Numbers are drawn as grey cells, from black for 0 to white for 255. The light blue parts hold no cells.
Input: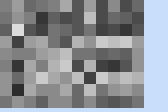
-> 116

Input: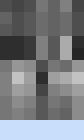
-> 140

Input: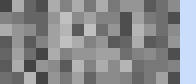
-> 78

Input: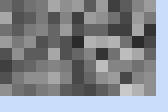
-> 143

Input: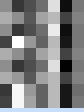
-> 120

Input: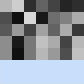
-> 193

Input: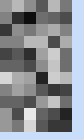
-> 55

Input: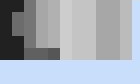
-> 187

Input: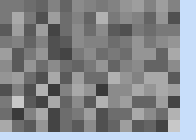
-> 200
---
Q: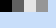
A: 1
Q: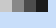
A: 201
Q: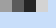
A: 159
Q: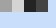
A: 162
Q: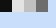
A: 15
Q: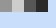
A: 149
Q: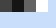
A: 66
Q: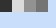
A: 49
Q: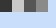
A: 53
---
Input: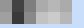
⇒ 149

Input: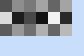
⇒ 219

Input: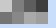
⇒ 201

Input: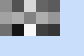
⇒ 162

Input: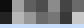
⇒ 13

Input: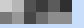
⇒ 206

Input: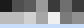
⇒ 26

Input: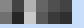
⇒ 134

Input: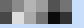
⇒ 104
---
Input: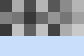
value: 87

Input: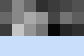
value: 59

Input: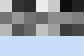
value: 202

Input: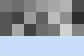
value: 167

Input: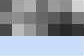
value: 154

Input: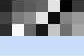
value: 227
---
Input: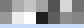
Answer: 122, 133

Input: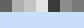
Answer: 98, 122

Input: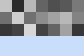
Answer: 196, 55

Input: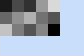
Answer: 26, 2

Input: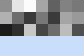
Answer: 142, 79

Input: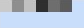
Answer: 202, 91

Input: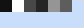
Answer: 17, 93

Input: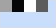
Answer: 163, 92

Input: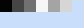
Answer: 3, 214
